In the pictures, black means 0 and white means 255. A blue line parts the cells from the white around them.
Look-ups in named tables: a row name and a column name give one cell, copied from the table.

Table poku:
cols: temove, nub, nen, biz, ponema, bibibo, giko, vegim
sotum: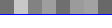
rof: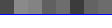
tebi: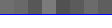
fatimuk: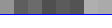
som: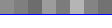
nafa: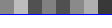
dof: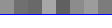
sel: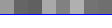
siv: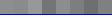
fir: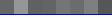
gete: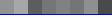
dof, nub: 112
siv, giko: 111
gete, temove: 146
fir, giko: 127
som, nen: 109
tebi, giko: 107
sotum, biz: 158
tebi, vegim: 94

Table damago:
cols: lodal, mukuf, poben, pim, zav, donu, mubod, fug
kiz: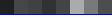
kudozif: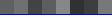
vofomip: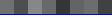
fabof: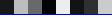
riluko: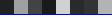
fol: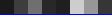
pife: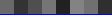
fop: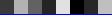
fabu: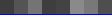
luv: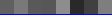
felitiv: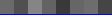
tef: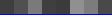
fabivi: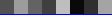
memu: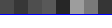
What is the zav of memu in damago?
38
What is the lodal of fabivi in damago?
81
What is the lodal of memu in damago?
74
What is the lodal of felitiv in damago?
106
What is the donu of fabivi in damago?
9
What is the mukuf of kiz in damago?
71
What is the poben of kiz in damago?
65
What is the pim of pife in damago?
117
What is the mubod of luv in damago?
64
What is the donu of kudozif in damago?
49
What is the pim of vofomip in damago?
105
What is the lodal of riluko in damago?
33
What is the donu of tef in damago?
144
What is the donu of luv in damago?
41
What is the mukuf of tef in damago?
80
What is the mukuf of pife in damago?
51
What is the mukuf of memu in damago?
55
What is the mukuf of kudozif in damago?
112

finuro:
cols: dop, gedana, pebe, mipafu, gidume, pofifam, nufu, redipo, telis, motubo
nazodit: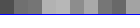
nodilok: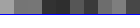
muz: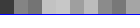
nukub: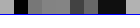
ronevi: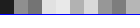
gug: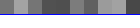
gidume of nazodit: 183
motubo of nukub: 178
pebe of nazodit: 117
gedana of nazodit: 112
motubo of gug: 72
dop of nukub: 174
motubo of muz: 165
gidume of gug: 79
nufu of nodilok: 58
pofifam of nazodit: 141
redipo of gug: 155
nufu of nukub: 103
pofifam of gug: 124
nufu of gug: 96
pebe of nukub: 119

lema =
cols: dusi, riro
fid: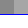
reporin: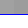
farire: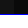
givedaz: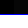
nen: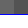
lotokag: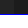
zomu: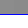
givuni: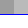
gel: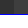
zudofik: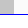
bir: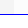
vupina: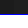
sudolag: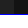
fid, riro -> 166
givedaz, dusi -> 0
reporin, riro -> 156
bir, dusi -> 244
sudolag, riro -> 19
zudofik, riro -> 251
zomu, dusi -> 140
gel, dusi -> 50
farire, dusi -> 19
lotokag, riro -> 28
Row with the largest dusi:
bir

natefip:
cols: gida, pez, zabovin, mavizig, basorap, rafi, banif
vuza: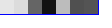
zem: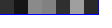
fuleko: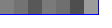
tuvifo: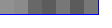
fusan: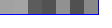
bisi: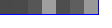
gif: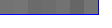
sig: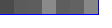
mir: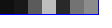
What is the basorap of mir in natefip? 41
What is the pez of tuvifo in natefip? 139
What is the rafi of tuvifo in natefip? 91
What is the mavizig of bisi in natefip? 159
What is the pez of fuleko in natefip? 115
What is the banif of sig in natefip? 135
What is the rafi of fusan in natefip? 80
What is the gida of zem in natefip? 48
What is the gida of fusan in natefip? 162
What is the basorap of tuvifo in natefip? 119
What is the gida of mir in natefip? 16
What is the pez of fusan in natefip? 164
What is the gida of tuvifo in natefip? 145
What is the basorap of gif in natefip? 114
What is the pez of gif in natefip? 117
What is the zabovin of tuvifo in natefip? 104
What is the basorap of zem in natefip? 47
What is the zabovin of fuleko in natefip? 88
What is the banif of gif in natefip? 116
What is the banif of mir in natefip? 140
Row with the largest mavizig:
mir

